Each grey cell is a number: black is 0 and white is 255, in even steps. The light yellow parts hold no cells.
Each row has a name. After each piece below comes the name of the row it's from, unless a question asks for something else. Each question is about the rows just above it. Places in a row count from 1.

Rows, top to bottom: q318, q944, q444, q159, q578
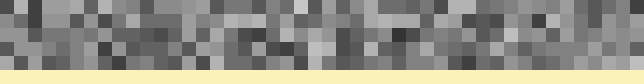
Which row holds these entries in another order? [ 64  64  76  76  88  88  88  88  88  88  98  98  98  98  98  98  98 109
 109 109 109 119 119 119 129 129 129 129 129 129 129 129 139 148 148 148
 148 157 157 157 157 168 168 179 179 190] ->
q578
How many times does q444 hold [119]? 8

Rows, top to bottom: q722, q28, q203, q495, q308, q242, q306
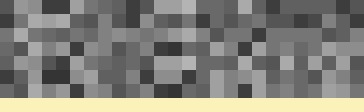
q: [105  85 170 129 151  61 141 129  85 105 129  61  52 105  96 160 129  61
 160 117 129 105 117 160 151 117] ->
q306
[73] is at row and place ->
q28, 23

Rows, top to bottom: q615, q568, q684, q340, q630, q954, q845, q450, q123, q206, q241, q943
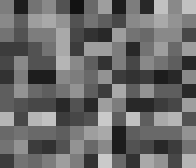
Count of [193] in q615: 2
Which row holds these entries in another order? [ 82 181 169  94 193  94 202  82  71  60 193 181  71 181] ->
q123
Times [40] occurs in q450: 4
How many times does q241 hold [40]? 1
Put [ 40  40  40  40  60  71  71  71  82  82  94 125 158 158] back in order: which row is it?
q450

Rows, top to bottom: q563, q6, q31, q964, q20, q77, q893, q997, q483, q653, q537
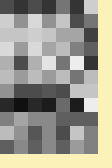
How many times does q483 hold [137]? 2
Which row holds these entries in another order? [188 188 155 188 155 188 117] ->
q77
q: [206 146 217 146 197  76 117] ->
q6
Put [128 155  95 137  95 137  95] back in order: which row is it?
q537
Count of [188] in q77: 4
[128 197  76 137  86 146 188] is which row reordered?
q653
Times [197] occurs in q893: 2

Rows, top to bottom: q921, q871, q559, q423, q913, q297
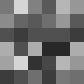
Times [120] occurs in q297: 1
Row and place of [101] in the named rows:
q871, 2
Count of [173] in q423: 3
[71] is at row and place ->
q913, 4
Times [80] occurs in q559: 4

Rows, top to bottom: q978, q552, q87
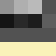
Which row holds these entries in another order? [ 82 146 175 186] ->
q978
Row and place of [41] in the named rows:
q552, 2
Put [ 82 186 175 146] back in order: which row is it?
q978
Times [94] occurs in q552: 1
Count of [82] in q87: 4
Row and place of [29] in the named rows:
q552, 3
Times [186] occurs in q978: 1

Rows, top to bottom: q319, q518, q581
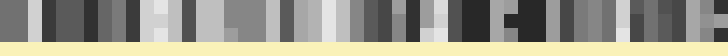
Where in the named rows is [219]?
q319, 32
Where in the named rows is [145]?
q518, 51
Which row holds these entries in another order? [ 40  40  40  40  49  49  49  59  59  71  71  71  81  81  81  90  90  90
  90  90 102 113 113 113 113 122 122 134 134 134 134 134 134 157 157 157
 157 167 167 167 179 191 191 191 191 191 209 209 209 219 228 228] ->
q319

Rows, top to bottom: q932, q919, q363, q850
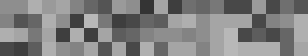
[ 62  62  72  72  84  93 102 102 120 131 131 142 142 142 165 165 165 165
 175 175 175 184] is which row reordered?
q919
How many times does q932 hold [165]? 2
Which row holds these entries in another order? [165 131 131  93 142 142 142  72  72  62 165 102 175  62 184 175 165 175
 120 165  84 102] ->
q919
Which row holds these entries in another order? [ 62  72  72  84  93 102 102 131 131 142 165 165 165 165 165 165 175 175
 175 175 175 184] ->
q850
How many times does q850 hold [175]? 5

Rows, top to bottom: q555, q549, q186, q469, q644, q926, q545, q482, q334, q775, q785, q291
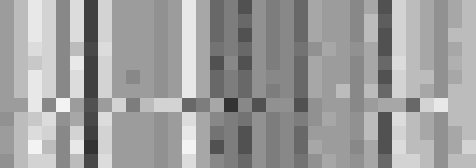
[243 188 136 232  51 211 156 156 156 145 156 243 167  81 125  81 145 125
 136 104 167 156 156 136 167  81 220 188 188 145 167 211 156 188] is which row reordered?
q785
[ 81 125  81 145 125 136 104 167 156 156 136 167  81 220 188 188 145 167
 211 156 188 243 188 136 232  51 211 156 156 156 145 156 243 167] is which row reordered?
q785
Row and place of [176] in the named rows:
q644, 33
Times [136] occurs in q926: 5
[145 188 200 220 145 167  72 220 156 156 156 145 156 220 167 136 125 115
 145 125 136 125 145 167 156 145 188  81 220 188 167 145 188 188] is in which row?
q334
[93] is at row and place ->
q549, 28
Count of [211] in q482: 4

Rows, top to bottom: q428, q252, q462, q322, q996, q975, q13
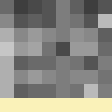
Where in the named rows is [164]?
q322, 3
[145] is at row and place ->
q462, 6

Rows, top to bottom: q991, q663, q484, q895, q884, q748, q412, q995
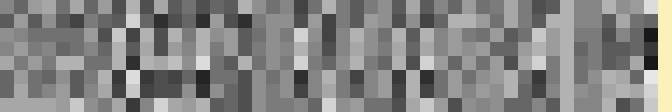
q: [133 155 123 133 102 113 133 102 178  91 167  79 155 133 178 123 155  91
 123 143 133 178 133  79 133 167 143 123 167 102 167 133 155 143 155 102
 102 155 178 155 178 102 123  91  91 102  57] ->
q895
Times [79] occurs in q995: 4
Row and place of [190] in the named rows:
q884, 13

